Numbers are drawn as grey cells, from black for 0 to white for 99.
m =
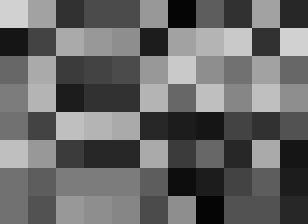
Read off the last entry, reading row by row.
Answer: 15
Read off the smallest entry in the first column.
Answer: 8
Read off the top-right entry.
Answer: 15
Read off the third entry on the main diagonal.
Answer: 23
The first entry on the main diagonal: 81
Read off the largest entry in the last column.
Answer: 81
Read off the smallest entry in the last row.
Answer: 2
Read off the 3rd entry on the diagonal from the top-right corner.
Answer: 44
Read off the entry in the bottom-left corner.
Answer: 44
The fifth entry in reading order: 29
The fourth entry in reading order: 29
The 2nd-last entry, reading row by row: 32
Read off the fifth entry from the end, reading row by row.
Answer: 55

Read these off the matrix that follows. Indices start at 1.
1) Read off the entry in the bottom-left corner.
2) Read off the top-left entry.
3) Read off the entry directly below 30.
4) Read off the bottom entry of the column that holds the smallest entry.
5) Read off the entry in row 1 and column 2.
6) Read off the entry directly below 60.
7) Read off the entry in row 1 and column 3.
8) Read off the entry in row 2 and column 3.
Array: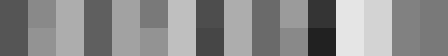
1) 33
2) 33
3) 27
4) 13
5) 53
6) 53
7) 67
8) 67

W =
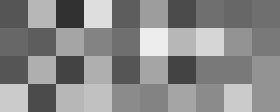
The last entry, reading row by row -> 57
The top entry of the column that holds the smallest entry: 19
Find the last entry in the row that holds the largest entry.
47
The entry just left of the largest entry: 43
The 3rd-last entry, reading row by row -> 54
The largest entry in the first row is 86
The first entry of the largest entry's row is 40
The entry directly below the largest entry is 64
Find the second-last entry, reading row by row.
79
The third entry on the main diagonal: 26
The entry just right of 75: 54
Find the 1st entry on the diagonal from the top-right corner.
43

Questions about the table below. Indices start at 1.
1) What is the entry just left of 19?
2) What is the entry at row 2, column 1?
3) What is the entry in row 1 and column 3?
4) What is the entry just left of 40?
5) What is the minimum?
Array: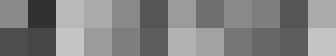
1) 53
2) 30
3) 72
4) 46
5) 19

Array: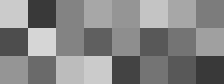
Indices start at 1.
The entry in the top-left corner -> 79
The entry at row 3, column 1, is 58
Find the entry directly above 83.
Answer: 22
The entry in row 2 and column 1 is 30
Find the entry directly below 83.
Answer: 41
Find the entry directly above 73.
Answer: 51
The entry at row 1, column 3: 51

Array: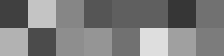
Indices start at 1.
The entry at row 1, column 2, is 76
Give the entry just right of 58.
44
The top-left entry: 25
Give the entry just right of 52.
33
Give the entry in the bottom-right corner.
48
